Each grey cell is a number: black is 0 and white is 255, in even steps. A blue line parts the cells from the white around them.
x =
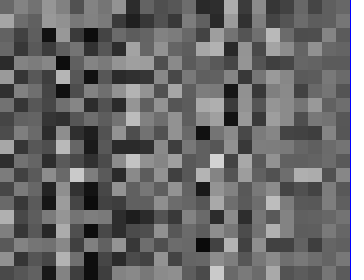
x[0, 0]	104
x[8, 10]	129
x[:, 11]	[79, 81, 130, 146, 79, 136, 81, 147, 110, 81, 138, 133, 146, 94, 143, 84, 145, 79, 147, 139]
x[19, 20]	83
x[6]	[48, 129, 111, 69, 16, 77, 130, 111, 146, 179, 147, 81, 166, 94, 125, 122, 22, 145, 56, 127, 138, 66, 105, 117, 84]
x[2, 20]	107
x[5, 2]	88
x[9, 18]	123
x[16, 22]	94
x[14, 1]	56
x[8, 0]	69
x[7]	[114, 54, 87, 71, 112, 134, 44, 82, 42, 149, 95, 147, 85, 92, 169, 175, 59, 146, 85, 149, 139, 117, 153, 97, 110]
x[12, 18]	97
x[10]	[167, 54, 87, 78, 185, 102, 26, 88, 42, 42, 48, 138, 62, 120, 96, 86, 145, 56, 126, 125, 122, 102, 95, 107, 116]
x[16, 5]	79
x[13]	[70, 123, 103, 36, 143, 50, 19, 71, 147, 96, 119, 94, 147, 99, 25, 148, 130, 88, 121, 140, 68, 80, 67, 125, 88]
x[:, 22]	[69, 93, 78, 145, 99, 92, 105, 153, 120, 62, 95, 99, 172, 67, 88, 98, 94, 62, 110, 84]
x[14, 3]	22
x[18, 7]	70
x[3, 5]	116
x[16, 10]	78
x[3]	[104, 55, 89, 60, 95, 116, 50, 86, 44, 163, 101, 146, 101, 93, 166, 178, 41, 148, 73, 164, 140, 100, 145, 104, 100]
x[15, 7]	122
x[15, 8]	45
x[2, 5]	58
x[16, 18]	114
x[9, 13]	105
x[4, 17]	149
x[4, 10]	157
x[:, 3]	[150, 153, 17, 60, 135, 62, 69, 71, 53, 43, 78, 45, 141, 36, 22, 123, 39, 113, 71, 24]
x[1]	[165, 109, 96, 153, 145, 120, 130, 122, 58, 31, 55, 81, 56, 125, 96, 41, 155, 49, 126, 68, 84, 108, 93, 95, 118]

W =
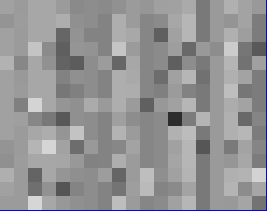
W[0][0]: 161
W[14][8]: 189
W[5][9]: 169
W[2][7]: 131
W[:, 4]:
[155, 174, 102, 95, 99, 130, 119, 149, 88, 149, 162, 166, 149, 85, 152]
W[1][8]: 174
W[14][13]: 182
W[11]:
[144, 156, 167, 167, 166, 152, 130, 131, 174, 155, 134, 139, 165, 182, 121, 154, 150, 167, 124]
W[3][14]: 153
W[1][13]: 182
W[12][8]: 101
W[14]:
[155, 155, 214, 167, 152, 144, 141, 131, 189, 155, 134, 139, 161, 182, 121, 154, 153, 165, 115]
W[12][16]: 176
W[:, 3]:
[167, 167, 167, 139, 145, 167, 167, 167, 120, 173, 213, 167, 167, 146, 167]
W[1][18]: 124
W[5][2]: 167
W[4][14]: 121
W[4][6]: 141
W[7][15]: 154
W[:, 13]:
[170, 182, 182, 105, 141, 182, 130, 182, 124, 188, 182, 182, 180, 163, 182]
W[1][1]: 156
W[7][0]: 161
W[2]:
[161, 155, 167, 167, 102, 147, 131, 131, 174, 168, 134, 95, 161, 182, 121, 154, 176, 158, 124]
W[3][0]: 161
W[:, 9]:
[155, 155, 168, 155, 167, 169, 173, 155, 141, 155, 163, 155, 155, 158, 155]
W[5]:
[161, 153, 167, 167, 130, 144, 141, 131, 174, 169, 134, 109, 161, 182, 113, 154, 176, 163, 124]
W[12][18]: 211
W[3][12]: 158

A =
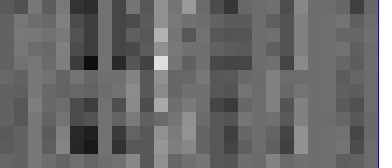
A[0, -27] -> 90
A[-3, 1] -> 98
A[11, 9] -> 136
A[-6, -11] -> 84
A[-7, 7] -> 111
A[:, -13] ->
[106, 109, 114, 111, 112, 119, 112, 111, 107, 99, 100, 117]
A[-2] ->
[92, 98, 119, 94, 132, 39, 25, 114, 50, 87, 88, 150, 126, 135, 100, 87, 68, 95, 109, 96, 65, 145, 110, 111, 115, 76, 108]
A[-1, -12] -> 87
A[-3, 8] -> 58
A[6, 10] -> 88
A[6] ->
[98, 96, 119, 105, 99, 104, 99, 109, 114, 140, 88, 137, 103, 112, 112, 87, 84, 115, 108, 127, 105, 115, 110, 111, 96, 93, 108]
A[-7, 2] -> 119
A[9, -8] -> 100
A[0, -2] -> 64
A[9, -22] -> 40
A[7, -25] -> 126
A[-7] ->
[104, 98, 119, 114, 100, 115, 102, 111, 112, 131, 88, 144, 103, 104, 119, 87, 89, 105, 107, 128, 108, 109, 110, 111, 92, 101, 108]
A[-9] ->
[98, 119, 108, 105, 128, 76, 61, 114, 70, 74, 92, 144, 120, 112, 111, 97, 92, 89, 109, 96, 84, 129, 110, 111, 114, 96, 108]
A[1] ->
[98, 118, 109, 105, 128, 76, 61, 114, 70, 75, 91, 144, 121, 112, 109, 98, 91, 91, 110, 95, 84, 129, 110, 111, 115, 95, 108]
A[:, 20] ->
[78, 84, 84, 84, 68, 108, 105, 84, 89, 68, 65, 106]
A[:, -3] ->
[102, 115, 102, 114, 102, 92, 96, 90, 102, 113, 115, 94]
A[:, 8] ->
[70, 70, 70, 70, 41, 112, 114, 79, 99, 58, 50, 113]
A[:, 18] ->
[109, 110, 109, 109, 109, 107, 108, 109, 109, 109, 109, 107]
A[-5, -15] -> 110
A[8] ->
[98, 88, 119, 99, 115, 76, 83, 114, 99, 123, 96, 106, 117, 144, 107, 87, 84, 117, 109, 111, 89, 129, 110, 109, 102, 88, 104]
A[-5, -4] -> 111
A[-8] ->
[98, 114, 119, 107, 126, 60, 14, 114, 41, 86, 67, 222, 117, 96, 112, 73, 68, 70, 109, 111, 68, 137, 110, 111, 102, 93, 109]
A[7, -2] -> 80

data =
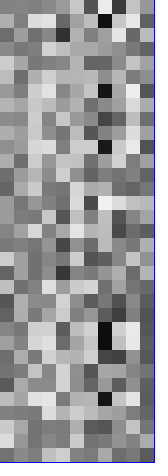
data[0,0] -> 131
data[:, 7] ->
[235, 15, 159, 156, 102, 142, 21, 138, 69, 130, 25, 158, 125, 178, 241, 191, 188, 186, 95, 149, 112, 119, 92, 14, 13, 70, 166, 153, 21, 166, 85, 122, 168]
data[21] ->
[86, 175, 139, 137, 210, 142, 92, 119, 80, 136, 91]
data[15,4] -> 86
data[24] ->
[159, 130, 214, 223, 107, 165, 197, 13, 191, 232, 93]
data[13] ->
[102, 170, 203, 122, 117, 214, 171, 178, 109, 100, 118]
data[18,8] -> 135
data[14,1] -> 118
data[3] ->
[138, 120, 126, 210, 190, 169, 168, 156, 143, 120, 98]
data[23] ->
[133, 120, 207, 209, 93, 189, 209, 14, 207, 233, 86]
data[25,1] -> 172
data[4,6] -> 101
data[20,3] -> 222
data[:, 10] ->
[151, 96, 186, 98, 162, 141, 85, 171, 110, 160, 82, 160, 98, 118, 185, 163, 93, 175, 145, 180, 104, 91, 82, 86, 93, 87, 115, 95, 93, 101, 117, 172, 91]
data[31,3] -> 134
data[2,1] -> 158
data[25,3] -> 209
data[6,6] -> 196
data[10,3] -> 220
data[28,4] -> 123
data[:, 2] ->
[128, 220, 112, 126, 120, 176, 205, 200, 204, 201, 214, 204, 181, 203, 150, 122, 215, 118, 113, 112, 130, 139, 122, 207, 214, 122, 195, 139, 225, 122, 114, 116, 125]
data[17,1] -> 128
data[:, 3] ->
[138, 226, 135, 210, 129, 207, 226, 187, 132, 142, 220, 151, 139, 122, 129, 200, 130, 149, 134, 141, 222, 137, 166, 209, 223, 209, 135, 139, 229, 219, 125, 134, 191]
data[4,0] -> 205
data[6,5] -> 167
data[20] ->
[191, 113, 130, 222, 158, 203, 212, 112, 162, 117, 104]
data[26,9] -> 133
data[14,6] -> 75
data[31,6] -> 114
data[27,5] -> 142

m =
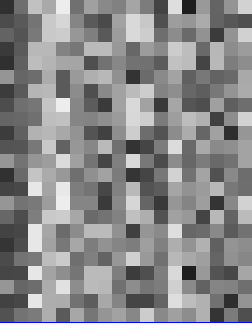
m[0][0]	48
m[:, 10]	[124, 200, 205, 156, 113, 107, 205, 162, 205, 109, 69, 120, 69, 83, 101, 174, 149, 159, 153, 79, 117, 69, 204]
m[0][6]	160
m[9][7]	65
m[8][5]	133
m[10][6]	135
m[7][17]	110
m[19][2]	231
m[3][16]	140
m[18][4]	203
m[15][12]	161
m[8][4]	193
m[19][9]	60
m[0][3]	169
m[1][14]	171
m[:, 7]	[137, 74, 89, 187, 114, 184, 137, 58, 143, 65, 186, 69, 162, 71, 58, 115, 187, 146, 99, 187, 183, 168, 149]
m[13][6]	116
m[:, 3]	[169, 201, 201, 184, 180, 172, 184, 197, 190, 183, 201, 157, 171, 164, 157, 201, 166, 162, 189, 163, 172, 173, 174]
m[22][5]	167
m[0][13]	30
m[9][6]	84
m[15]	[103, 77, 126, 201, 204, 167, 106, 115, 130, 192, 174, 82, 161, 152, 68, 184, 99, 187]
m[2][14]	146
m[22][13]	141
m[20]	[150, 102, 109, 172, 225, 141, 186, 183, 112, 141, 117, 125, 208, 138, 98, 133, 130, 111]
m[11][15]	105
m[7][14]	78
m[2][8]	156
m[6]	[60, 90, 181, 184, 90, 140, 79, 137, 162, 187, 205, 131, 142, 103, 94, 120, 148, 171]
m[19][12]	217
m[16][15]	137
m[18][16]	145
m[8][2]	112
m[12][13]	114
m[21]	[66, 71, 230, 173, 172, 114, 93, 168, 132, 69, 69, 100, 222, 189, 177, 113, 46, 148]
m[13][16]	120

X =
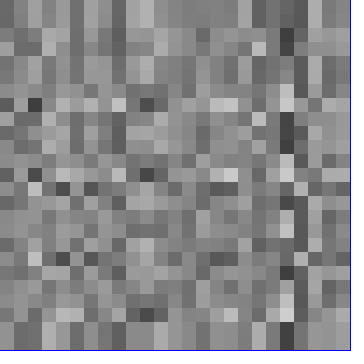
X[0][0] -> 105
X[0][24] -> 132
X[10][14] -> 110
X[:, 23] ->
[122, 124, 151, 143, 109, 105, 109, 172, 142, 145, 149, 107, 171, 118, 142, 102, 113, 118, 118, 150, 100, 110, 149, 147, 147]
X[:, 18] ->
[97, 97, 143, 185, 101, 104, 118, 109, 187, 114, 161, 118, 104, 123, 110, 116, 118, 97, 123, 136, 112, 118, 108, 172, 172]
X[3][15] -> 144
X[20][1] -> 143
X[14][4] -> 164
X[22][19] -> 169
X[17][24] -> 130
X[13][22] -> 102
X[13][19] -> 134
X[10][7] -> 118
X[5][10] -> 169
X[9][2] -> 143
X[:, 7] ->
[142, 140, 120, 117, 149, 151, 149, 147, 117, 127, 118, 150, 140, 115, 129, 153, 148, 144, 116, 122, 154, 149, 135, 117, 118]
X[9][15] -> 134
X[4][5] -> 115
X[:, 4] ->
[153, 154, 163, 142, 145, 142, 152, 177, 141, 165, 157, 149, 185, 78, 164, 144, 155, 151, 77, 164, 141, 152, 183, 151, 151]
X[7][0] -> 92
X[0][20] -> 101
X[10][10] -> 142
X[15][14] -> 160
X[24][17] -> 124
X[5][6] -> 151
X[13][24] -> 101
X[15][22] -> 160
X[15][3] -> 120
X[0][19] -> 114
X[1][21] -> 88
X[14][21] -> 89
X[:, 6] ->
[160, 161, 152, 135, 154, 151, 119, 177, 134, 159, 147, 122, 152, 85, 160, 131, 116, 159, 87, 155, 140, 118, 110, 142, 142]
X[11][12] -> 133
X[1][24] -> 134
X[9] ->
[106, 117, 143, 155, 165, 111, 159, 127, 94, 163, 165, 156, 144, 134, 106, 134, 145, 157, 114, 119, 70, 90, 168, 145, 153]
